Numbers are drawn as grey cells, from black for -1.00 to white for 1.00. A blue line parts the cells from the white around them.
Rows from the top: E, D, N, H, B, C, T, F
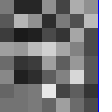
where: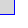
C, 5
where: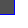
D, 5
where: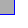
E, 5
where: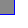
C, 0

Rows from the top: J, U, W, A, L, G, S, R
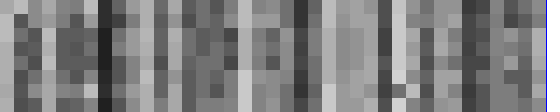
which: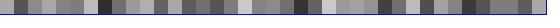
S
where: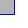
W, 10
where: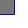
W, 37
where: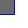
J, 11
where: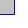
J, 28

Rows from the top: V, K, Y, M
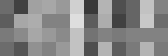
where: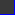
V, 6
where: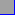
V, 2
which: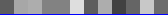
K
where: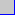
K, 10
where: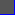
M, 1
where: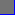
Y, 6
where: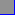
M, 2

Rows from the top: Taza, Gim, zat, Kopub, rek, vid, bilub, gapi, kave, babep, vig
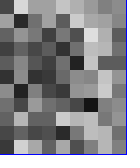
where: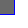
vid, 4
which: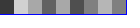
vig
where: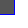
rek, 2

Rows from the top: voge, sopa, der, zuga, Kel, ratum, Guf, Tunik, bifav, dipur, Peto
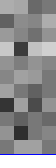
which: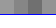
der
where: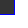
Tunik, 0
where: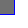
der, 2
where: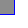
sopa, 1
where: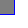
Kel, 1
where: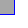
voge, 1

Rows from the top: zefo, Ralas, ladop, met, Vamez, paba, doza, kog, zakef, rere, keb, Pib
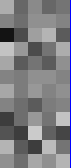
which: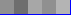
Pib
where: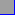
ladop, 2
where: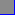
zefo, 2
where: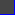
rere, 4
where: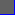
rere, 3

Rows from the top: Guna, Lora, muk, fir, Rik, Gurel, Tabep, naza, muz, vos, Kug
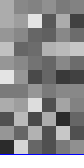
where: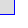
naza, 2
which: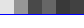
Gurel
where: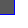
Lora, 3
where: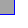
naza, 4
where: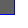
muk, 3
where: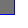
Rik, 2

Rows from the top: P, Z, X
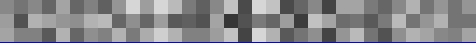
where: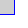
X, 11
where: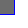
Z, 24
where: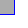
X, 10

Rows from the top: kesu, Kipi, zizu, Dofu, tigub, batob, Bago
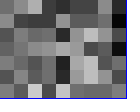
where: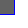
Dofu, 0
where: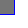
Dofu, 1
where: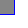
batob, 1

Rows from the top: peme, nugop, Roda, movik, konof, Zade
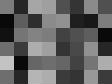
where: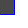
movik, 5
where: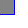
Roda, 2
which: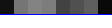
Roda
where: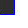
nugop, 2

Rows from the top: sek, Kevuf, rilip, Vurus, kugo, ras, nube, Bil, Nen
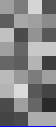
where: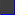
kugo, 3
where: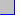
rilip, 0
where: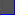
sek, 3
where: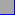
Kevuf, 1
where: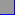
ras, 1

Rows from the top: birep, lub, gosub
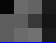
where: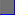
gosub, 2
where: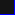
lub, 3
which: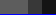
lub
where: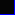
birep, 0
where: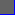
birep, 2
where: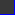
lub, 2

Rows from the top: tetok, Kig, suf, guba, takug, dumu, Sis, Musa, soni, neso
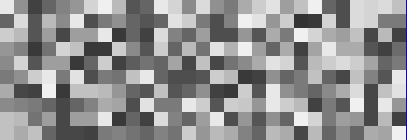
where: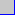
Musa, 17
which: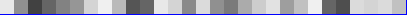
tetok
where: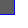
takug, 9
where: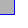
guba, 16
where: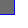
guba, 28

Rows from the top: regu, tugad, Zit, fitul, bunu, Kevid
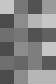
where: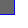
bunu, 1
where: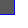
bunu, 3

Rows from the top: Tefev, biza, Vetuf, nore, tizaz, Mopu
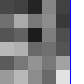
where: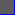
tizaz, 0
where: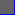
Vetuf, 1
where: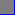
Vetuf, 3
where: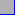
nore, 1
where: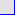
Mopu, 4

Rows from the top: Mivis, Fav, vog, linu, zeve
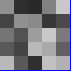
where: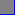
Mivis, 3
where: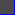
Fav, 4
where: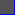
vog, 1
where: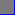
vog, 4
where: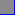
Fav, 2

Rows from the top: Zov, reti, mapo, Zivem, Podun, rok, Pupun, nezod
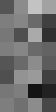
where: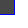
nezod, 3
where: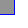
rok, 1

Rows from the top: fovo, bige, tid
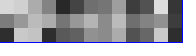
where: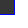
fovo, 12
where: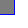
bige, 0
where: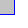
tid, 2
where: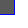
tid, 4
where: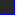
fovo, 4

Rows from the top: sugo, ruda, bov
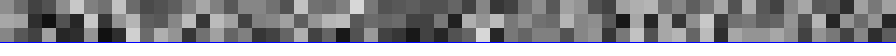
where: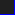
ruda, 32
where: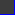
ruda, 51
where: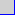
bov, 9
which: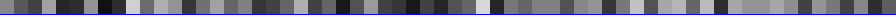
bov
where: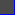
sugo, 10
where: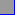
bov, 26

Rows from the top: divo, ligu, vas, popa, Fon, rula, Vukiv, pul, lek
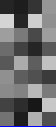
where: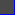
vas, 2
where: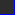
pul, 1
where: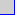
ligu, 2

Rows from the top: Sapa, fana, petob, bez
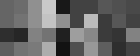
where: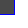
Sapa, 9
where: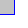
fana, 3
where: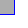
bez, 3
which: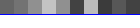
fana
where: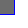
Sapa, 1
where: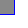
petob, 6

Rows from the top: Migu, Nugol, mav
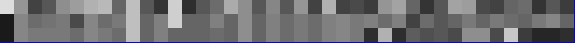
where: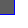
mav, 29
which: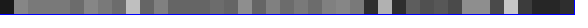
mav
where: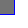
Nugol, 3
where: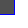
mav, 30

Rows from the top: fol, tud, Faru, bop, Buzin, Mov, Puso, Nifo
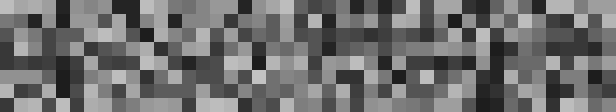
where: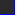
bop, 42
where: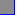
Nifo, 24

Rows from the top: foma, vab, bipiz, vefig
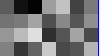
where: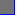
vab, 0
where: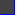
foma, 5
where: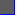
foma, 0

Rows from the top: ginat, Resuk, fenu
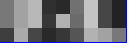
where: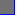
ginat, 5
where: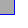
fenu, 1
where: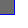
Resuk, 5
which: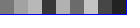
Resuk
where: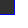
ginat, 3

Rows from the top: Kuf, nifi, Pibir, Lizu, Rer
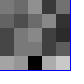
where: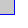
Rer, 4
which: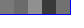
Kuf
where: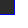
Pibir, 4
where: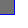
Kuf, 4

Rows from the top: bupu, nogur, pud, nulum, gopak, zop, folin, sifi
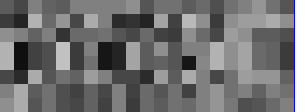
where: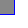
gopak, 14
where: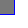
sifi, 16

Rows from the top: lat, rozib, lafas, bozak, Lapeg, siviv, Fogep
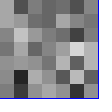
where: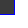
Fogep, 1
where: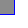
siviv, 0
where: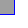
bozak, 4

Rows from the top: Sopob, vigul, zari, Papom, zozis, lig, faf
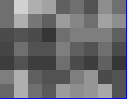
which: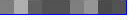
lig
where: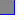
vigul, 5
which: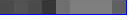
zari
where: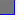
vigul, 2
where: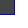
Papom, 0
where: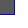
faf, 3
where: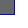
faf, 0

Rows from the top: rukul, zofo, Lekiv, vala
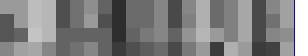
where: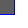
vala, 10
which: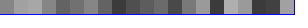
vala
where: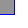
Lekiv, 13

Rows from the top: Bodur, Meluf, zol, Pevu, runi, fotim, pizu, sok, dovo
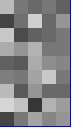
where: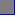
fotim, 0
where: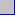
sok, 1
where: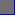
Meluf, 1
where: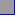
sok, 4

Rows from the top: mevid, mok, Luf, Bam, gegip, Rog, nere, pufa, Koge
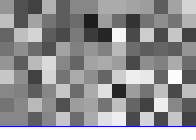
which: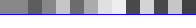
Koge
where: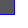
pufa, 13
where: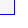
Luf, 8
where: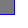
Luf, 5

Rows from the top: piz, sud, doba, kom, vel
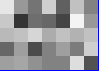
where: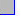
doba, 0
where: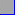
vel, 1
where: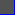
vel, 6
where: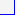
sud, 5
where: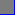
kom, 5
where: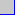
sud, 0

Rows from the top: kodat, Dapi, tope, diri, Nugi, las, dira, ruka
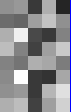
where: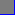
Nugi, 4
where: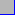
dira, 3
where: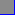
las, 0

